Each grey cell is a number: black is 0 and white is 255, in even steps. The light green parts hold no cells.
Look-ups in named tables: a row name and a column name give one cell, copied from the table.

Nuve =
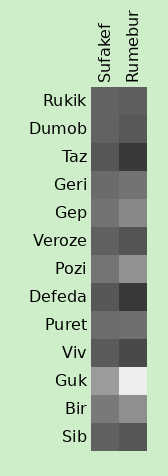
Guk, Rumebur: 238
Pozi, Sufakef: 116
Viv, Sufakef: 91
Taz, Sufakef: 86
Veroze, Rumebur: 84
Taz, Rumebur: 57
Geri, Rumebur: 115
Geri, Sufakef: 107
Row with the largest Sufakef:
Guk

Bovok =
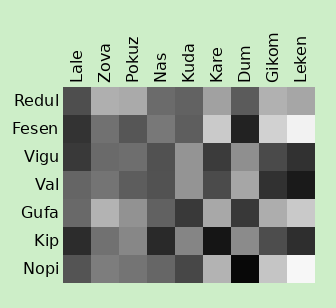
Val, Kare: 75
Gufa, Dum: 56
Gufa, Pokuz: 146
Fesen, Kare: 202
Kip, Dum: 139
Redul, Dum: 91
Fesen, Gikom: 209
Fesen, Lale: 51
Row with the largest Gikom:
Fesen

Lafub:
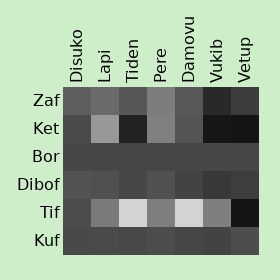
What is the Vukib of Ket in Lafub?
22
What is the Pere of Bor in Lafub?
71
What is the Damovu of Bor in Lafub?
71
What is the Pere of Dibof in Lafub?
81
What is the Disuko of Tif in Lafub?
76
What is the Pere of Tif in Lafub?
126
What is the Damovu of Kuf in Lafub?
70
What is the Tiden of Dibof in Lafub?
71
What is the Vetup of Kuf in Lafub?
77
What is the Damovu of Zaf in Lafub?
88
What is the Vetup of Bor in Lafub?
71
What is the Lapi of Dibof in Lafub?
80
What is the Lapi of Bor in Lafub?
71
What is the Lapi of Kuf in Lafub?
74
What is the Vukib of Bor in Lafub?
71
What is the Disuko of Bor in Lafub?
71

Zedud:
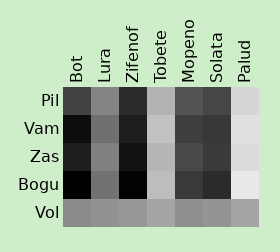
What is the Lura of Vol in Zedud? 146
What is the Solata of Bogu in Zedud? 43
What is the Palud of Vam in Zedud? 224
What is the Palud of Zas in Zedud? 220
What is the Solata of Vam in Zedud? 56
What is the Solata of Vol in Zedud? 148
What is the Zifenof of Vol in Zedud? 151
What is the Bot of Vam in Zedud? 13
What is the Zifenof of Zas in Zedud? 18

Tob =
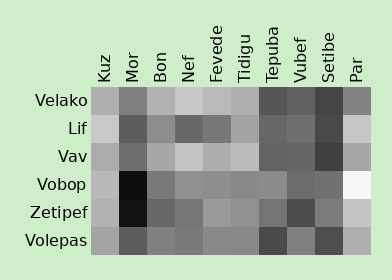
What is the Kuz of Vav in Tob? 172
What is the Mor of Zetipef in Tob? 18
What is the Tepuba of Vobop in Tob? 139
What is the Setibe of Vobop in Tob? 113
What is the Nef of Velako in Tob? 199
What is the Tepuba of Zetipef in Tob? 116
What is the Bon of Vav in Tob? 166
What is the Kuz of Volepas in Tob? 164
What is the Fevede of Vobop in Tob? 142
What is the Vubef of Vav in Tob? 102
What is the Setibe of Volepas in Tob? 78
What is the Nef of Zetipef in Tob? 118
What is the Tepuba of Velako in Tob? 85
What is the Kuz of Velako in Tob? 175
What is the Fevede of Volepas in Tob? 137
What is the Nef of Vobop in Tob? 144
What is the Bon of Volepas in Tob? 128
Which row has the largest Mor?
Velako

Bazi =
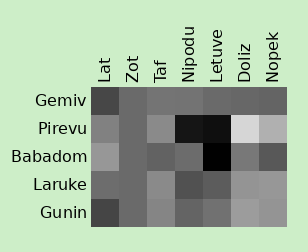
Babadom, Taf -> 98
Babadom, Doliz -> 120
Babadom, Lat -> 151
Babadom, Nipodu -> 108
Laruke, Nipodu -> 81
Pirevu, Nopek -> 176
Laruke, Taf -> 138
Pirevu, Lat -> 129
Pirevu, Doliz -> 214
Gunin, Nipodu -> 100
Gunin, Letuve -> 113
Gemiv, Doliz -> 103
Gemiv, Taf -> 116
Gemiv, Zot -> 106
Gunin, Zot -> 106
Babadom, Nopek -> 88
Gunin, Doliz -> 156
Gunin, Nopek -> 148
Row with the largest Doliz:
Pirevu

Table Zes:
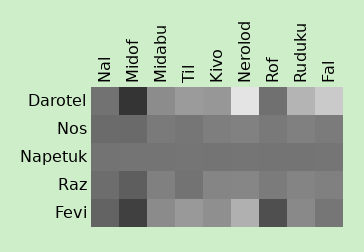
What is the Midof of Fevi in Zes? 64
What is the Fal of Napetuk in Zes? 117
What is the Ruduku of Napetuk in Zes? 116
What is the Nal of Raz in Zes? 109
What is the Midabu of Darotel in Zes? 140
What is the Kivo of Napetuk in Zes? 116
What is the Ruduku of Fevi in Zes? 137
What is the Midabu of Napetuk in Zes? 116
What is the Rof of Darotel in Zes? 112
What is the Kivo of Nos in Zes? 126

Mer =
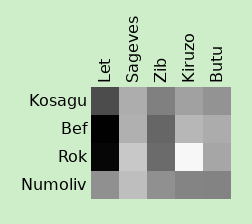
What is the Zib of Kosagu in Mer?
128
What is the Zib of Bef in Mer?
102
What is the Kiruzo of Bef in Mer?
183
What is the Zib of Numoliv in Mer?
144
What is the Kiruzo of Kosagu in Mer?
161
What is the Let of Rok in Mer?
6
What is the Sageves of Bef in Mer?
176
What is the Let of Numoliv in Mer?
144
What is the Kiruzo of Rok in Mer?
247
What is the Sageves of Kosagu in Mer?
173
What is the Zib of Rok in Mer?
107
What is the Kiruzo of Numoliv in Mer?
132
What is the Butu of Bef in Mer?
172
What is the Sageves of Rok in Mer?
200
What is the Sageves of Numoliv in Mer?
190
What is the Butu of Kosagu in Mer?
147
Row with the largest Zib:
Numoliv

